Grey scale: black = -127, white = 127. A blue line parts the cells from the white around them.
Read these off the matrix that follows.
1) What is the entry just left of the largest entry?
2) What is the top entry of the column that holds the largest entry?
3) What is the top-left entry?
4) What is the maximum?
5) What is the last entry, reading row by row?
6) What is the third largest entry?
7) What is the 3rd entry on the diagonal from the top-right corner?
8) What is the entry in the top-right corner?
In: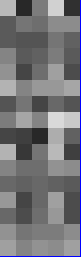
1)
4
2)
81
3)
57
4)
89
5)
32
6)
73
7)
-43
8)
-79

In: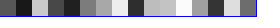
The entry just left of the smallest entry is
-40
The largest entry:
123
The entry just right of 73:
-55

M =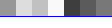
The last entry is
-7
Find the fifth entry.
-65
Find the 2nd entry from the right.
-36

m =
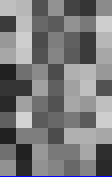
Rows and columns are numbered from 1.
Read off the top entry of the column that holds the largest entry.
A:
55
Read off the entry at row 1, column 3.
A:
-45
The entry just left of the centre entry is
32
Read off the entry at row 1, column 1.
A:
63
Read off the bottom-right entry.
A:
-87
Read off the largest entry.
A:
83
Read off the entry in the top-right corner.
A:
11
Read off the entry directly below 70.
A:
-15
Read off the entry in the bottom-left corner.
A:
18
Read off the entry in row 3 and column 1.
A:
24
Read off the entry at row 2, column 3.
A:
-23
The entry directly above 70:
77
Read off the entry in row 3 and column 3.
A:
-52
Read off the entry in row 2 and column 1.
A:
-68
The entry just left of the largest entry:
-31
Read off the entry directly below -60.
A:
18
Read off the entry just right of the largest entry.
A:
-37
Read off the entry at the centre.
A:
-31
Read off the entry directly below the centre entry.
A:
-45

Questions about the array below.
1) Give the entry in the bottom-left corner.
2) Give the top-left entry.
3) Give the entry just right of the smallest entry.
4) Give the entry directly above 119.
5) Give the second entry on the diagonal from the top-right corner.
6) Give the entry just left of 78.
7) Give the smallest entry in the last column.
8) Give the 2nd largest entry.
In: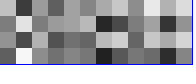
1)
-32
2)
65
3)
-39
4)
-53
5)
-74
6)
57
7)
5
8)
105

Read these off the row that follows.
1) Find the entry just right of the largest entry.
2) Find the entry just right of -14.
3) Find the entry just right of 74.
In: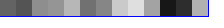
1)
35
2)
6
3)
95

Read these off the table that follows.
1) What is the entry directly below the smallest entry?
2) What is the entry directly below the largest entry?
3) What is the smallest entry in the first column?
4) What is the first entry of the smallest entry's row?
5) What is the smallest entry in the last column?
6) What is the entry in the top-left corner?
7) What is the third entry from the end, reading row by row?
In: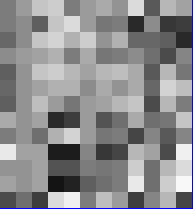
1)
91
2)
-58
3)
-52
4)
34
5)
-86
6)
-3
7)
5

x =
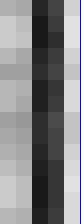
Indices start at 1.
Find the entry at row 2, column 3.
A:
-102
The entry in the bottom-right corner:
89
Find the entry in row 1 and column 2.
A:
40
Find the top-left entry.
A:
48
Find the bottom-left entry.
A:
55
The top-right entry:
81
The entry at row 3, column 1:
75
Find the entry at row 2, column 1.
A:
75
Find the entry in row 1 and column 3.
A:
-89
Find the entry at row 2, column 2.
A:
61
